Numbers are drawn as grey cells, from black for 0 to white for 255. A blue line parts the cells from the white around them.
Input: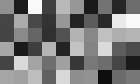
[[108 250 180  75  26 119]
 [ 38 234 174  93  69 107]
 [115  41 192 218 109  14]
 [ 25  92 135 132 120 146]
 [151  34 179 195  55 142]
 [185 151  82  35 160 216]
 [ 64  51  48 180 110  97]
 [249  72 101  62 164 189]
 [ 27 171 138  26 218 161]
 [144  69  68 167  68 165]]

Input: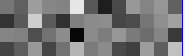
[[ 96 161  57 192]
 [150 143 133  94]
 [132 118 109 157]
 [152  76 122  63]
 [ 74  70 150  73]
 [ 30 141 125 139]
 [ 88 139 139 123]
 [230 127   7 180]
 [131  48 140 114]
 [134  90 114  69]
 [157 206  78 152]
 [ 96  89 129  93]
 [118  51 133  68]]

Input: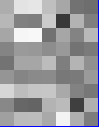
[[110 127 185 122 144 154 119 176 125]
 [114 179 131 115 180 122 130  63 175]
 [167  56 166 153 126 120 169 187 243]
 [191 203 113 141 188 139 198 179 169]
 [230 126 248 152 166 138 197 100 188]
 [227 129 246 154 166 133 189 103 187]
 [173 183 166 132 115 149 214 136 160]]

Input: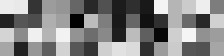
[[125 209 157 166]
 [238  40 145  82]
 [203 105 245  86]
 [181 181 207 203]
 [244  48   6 156]
 [ 25  17  95  46]
 [ 47 103 188 219]
 [ 28  25  30 225]
 [ 81 126 137 207]
 [ 40 188 109  52]
 [102   2 147  87]
 [149 160 242 210]
 [156 175 180  94]
 [ 52  77 240 150]
 [233  86 139  33]
 [236  34 212 166]]

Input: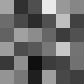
[[134  65  81 115 113  62]
 [152 191  60 199  67  72]
 [233  81 102 120  60 158]
 [ 79  43 140  88  15  31]
 [ 48  73 161  76 142 120]
 [165 108  98 157  56 148]]

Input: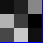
[[135   1  16]
 [ 33  62 200]
 [ 15 178  71]]

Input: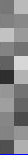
[[186 136 154 113 214 179 114 101  75 149 176]
 [119 129 194 131  97  46 150 159 134 131  80]]

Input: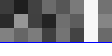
[[114 133 106]
 [247 247 247]
 [122  93  67]
 [ 86 111 116]
 [107  35  64]
 [ 65  64 124]
 [ 30 150 102]
 [ 60  42 129]]
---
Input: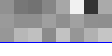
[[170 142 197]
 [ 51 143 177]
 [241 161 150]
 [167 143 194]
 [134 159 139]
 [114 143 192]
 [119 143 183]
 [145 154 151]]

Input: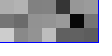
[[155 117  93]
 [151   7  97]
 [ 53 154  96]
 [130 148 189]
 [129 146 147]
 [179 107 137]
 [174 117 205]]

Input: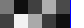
[[ 74  15]
 [174  59]
 [ 64 170]
 [ 15 242]
 [122  64]]

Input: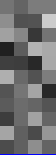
[[124 204 116 169 168 125  40  84 101 150 100]
 [124  83  55 179  40  82 165 101 162  74 142]
 [100  81 135  93  61 105 117 108 107  96  96]
 [116 142 161  32  63 175  84  91  61 165  76]]

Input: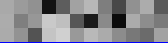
[[ 90 122 162]
 [172 141 107]
 [145 171 120]
 [ 72  11 140]
 [126 138 171]
 [183  26 185]
 [162  86 153]
 [ 93 191 208]
 [ 18 201 196]
 [145 151  83]
 [155 127 147]
 [169 172 171]]

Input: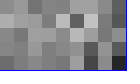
[[ 94  86 142  89  37]
 [138 122 120 147 139]
 [161 194 158  88  70]
 [160  96 184 145 158]
 [130 187 139 136 120]
 [132 125 158 127 127]
 [115 155 159 152 136]
 [153 160 120 128 125]
 [141 174 136 133 109]]

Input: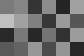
[[161  86 155  38]
 [ 36 154  50 148]
 [140  55 116  76]
 [ 52 128  39 151]
 [133 161 121  99]
 [122 192  41  89]]

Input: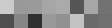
[[114 111]
 [166 106]
 [ 86 195]
 [170 145]
 [166 153]
 [154  48]
 [153 134]
 [203  79]]

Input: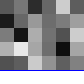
[[ 93 159 205 166 129]
 [205 124  81  14  95]
 [103 109 114 110 146]
 [ 44 153 173 166 203]
 [119 103  20 232  94]
 [ 88  27 124 177  81]]
